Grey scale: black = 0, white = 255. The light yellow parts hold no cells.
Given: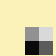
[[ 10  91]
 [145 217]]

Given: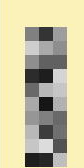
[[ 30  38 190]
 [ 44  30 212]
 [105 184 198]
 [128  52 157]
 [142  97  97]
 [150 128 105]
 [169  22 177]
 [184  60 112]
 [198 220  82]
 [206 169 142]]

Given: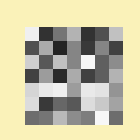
[[ 65 156  42 171  65  95 179]
 [ 80 171  36 133  57 133  65]
 [109 117 185 140 125 247 109]
 [207  88 193 133 247  95 140]
 [213 233 240 156 233 227 148]
 [220  57 103  88 220 201 163]
 [240  50 117 179  50  80 193]]

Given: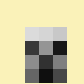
[[ 56 149  23]
 [101  15  71]
 [141  49 127]
 [219 213 200]]

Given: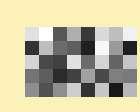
[[ 50 190 107  94  31 248 154  31]
 [115  94  43  65 161  73 128 122]
 [142  81 142 206  50 198  25 183]
 [212  73  65 225 107 212 100 198]
 [225 254  87 175  57 218 190 241]]

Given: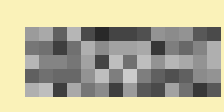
[[ 96 112 104 104 147 190 126 203 126  96  80  96 139 147]
 [118 112  62 112 175 139 162 162 169  55 126 104 132 175]
 [155 169  96 182  74  41  68  68  80 147 139 147  88  74]
 [175 190  62 169 118 139  62 155  88  74 162 112  55  88]
 [182 132 132 118 162  68 190 112 190 147 182 169 147 175]]

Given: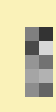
[[ 73 215]
 [127  51]
 [141 100]
 [149 114]
 [165 178]]
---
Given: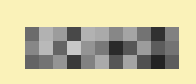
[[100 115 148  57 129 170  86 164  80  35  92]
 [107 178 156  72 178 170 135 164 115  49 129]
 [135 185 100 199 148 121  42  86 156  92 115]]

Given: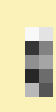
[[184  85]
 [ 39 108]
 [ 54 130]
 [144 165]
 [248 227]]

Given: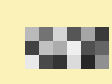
[[233  73  52 219  39 144]
 [186 115 213  86 165  58]
 [ 66 193 172 239  80 101]]

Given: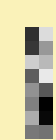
[[128   1]
 [172   8]
 [146  88]
 [120 114]
 [ 55 152]
 [206 185]
 [ 47 220]
 [ 94 233]]

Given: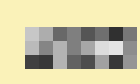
[[ 64  56 179  98  77 161  56 149]
 [186 133 179 127 167 220 228 141]
 [199 173 104 127  85 111  48 119]]

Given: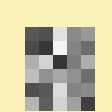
[[ 74  54 245 132 109]
 [ 88  80 225 138 152]
 [ 80  88 219 132 138]
 [181  94 211 160  62]
 [189 145 167 145 109]
 [174 211  54 125 174]]

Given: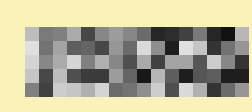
[[128  65 205 197 176 212 107 115 143 205  79 218 176  52 107 150]
 [197  71 189  79  59  59 156 100  24 183  94  30  86  94  30  30]
 [224 115 164  94 100  71 150 107 218 143  30 224 197  52 115 150]
 [189 122 128 170  71 135 156 135 107  38  45  65 122  38  18 183]
 [212 135 170 212 128 176 135  79 170  65 164 164  86 205 135  52]]

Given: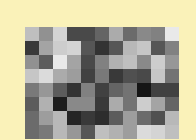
[[145  92 233 164  73 129 177 191 137 205 151]
 [107 121 184 151  86 191 177 157 219 212 191]
 [191 145 212  73  73 100 171 107 137 129 233]
 [121 151  92  51 129  65 100 115  21  65  65]
 [107 157 184  37  57  45  92 157 107  80 184]
 [ 57 164 205 212  86  51  86 184 198  86 129]
 [ 92 177  29 137 137  57 171 115 205 164 100]
 [198 219 171 157  65 121  57  80  73 198 115]]
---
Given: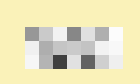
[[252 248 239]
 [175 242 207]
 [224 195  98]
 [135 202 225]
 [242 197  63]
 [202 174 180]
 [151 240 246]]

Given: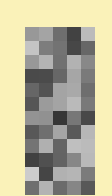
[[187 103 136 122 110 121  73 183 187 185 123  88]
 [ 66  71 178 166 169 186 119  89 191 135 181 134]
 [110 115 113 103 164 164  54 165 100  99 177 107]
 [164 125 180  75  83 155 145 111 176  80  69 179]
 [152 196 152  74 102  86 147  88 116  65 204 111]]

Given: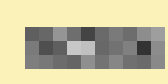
[[158 140 137]
 [141  51 107]
 [109 128 112]
 [122 114 134]
 [106 104 115]
 [ 68 192 143]
 [110 199 101]
 [149  95 108]
 [103  79 120]
 [ 95 122 126]]

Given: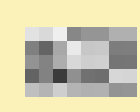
[[176 126 118 213 149]
 [176 125 117 215 147]
 [149 201 208 110 177]
 [149 199 206 113 176]
 [135 233 216 144 180]
 [239 168 173  59 206]
 [217 100 131 130 180]
 [226 128 147  99 191]]

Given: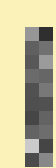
[[ 47 113 155 102 120  81  99 109  69 136]
 [150  96  88 107  81  79  70  99 202  75]]

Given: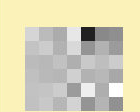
[[143 155 204 168 255 145]
 [137 178 190 184 174 180]
 [ 33 148 201 178 238 148]
 [231 217 175 208 155 211]
 [172 178 193 182 204 182]
 [187 204 184 185 196 200]
 [213 195 187 192 194 193]]
